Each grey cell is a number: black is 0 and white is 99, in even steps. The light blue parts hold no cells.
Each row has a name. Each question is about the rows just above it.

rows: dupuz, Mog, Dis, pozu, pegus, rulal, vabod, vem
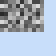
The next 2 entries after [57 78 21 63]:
[63 45]
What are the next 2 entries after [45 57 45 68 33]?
[63 51]

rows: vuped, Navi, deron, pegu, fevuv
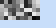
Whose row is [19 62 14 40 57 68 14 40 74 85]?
vuped
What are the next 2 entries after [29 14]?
[90 79]
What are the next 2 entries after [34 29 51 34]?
[90 90]
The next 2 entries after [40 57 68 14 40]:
[74 85]
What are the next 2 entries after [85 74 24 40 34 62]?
[3 9]
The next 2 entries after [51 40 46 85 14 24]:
[68 79]
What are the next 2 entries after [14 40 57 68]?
[14 40]

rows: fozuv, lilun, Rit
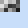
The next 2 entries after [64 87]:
[70 76]
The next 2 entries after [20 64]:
[46 10]
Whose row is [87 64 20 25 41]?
lilun

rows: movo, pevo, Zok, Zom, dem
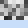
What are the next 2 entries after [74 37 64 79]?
[43 74]
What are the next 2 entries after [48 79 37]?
[53 79]

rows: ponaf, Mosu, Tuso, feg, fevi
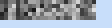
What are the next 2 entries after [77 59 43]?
[37 37]
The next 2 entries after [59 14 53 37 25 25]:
[77 65]
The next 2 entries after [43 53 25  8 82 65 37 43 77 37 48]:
[71 59]
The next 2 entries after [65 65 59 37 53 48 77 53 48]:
[20 48]

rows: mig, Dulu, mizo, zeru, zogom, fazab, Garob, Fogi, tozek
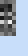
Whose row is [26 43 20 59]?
Garob
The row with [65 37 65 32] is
zeru
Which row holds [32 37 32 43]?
Fogi
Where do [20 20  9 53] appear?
Dulu
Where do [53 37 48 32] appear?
tozek

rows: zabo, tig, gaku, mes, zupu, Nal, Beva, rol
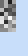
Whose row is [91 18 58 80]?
Nal
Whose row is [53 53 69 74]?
rol
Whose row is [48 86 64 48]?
Beva
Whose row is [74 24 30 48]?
gaku

